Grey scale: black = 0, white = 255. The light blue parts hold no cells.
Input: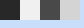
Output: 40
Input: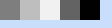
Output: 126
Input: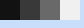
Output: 18
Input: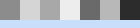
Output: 140
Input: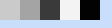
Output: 202
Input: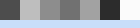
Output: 77
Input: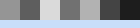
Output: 149
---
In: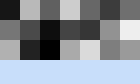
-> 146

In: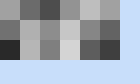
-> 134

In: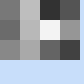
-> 243

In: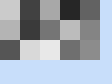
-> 188

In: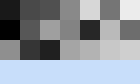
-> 186

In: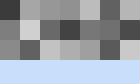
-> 112
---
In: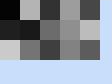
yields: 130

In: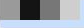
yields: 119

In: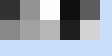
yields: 30

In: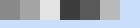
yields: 90

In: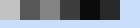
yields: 11

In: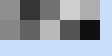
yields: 84

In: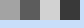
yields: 210

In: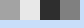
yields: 46
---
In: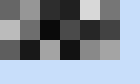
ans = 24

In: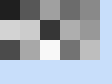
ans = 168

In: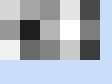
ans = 105

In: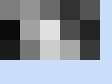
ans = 119

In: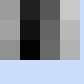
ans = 3

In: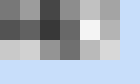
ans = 209

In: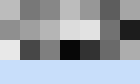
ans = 71

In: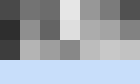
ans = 180

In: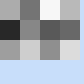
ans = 206

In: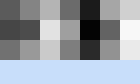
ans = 153
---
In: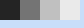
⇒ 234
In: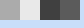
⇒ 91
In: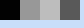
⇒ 89
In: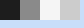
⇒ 204
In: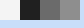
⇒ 142
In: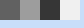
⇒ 240
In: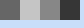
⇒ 54
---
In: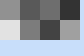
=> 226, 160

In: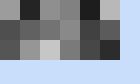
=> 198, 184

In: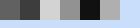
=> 211, 175

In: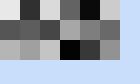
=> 232, 218

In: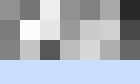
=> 252, 237

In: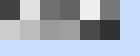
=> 238, 224

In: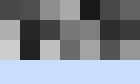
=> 205, 191

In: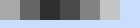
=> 196, 169
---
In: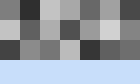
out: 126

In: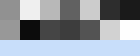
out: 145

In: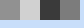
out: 145

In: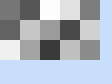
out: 119

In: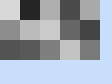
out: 216

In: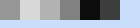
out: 150

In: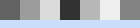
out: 98

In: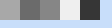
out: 168
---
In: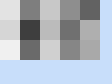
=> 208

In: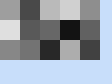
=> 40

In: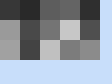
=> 192

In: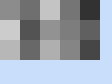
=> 175

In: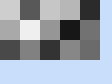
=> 51

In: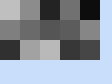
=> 185

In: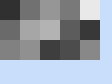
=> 62
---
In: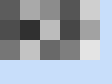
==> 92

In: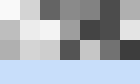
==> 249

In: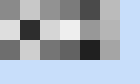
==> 138

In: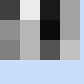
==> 63

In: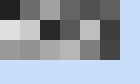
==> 33

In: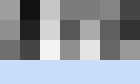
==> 159

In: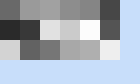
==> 105

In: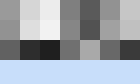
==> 154

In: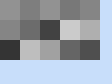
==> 146
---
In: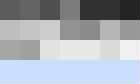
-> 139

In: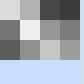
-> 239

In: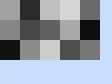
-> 97

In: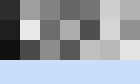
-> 79

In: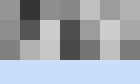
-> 156

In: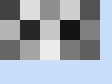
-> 200

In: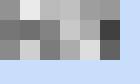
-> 200
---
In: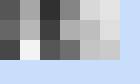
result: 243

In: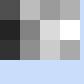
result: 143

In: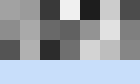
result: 177

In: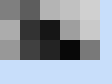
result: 64

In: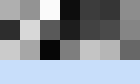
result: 167

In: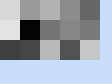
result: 70
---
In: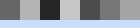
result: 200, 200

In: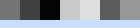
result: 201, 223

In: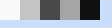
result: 74, 250

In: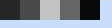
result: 195, 195

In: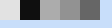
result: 172, 226

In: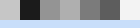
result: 175, 243

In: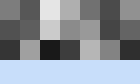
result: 139, 229

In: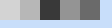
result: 57, 211
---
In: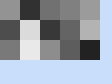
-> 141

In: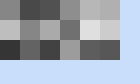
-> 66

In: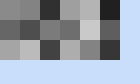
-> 66

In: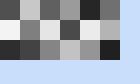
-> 133

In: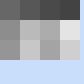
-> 164

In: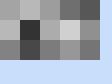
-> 124
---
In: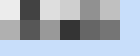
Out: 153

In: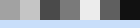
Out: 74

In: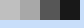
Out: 86

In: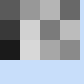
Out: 167

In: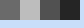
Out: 81

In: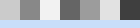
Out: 242
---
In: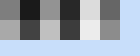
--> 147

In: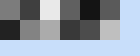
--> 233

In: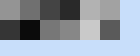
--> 68

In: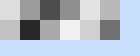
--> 77

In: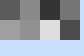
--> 52

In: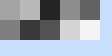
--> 36

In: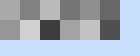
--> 186

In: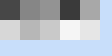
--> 147

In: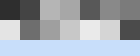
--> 181

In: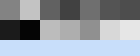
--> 97
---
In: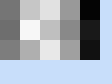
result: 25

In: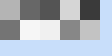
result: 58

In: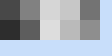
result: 115

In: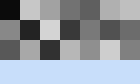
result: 108

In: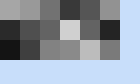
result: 36

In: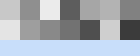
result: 129

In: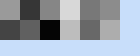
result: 140

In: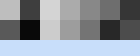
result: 54
